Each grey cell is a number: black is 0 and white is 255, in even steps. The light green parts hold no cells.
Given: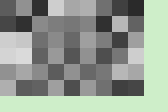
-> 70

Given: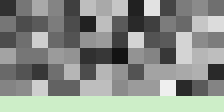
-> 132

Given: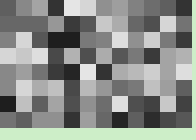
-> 87

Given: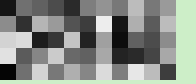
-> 61

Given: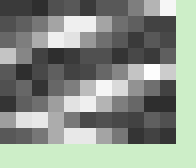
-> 52

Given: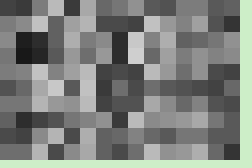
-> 52

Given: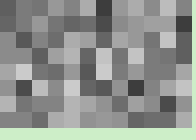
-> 172

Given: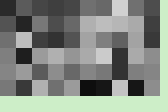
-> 141
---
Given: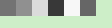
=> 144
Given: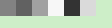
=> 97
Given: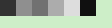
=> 143
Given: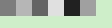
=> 182
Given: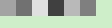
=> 113
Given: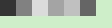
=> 129
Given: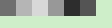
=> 181
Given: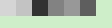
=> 195
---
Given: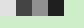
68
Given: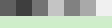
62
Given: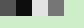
13
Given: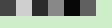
207
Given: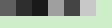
46
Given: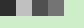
192
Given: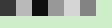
185
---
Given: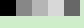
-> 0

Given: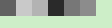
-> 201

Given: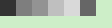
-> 126

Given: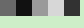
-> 105

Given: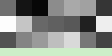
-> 154

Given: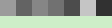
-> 134

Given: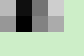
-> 206

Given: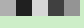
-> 175

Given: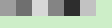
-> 111
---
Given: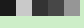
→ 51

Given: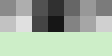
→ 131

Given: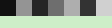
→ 174

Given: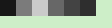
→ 103

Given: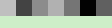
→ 117

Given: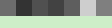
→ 94

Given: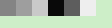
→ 9

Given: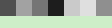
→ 202

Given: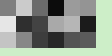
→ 39

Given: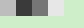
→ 58
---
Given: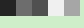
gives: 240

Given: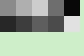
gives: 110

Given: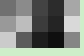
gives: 44

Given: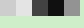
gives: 16

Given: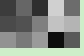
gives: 208

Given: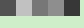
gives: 142
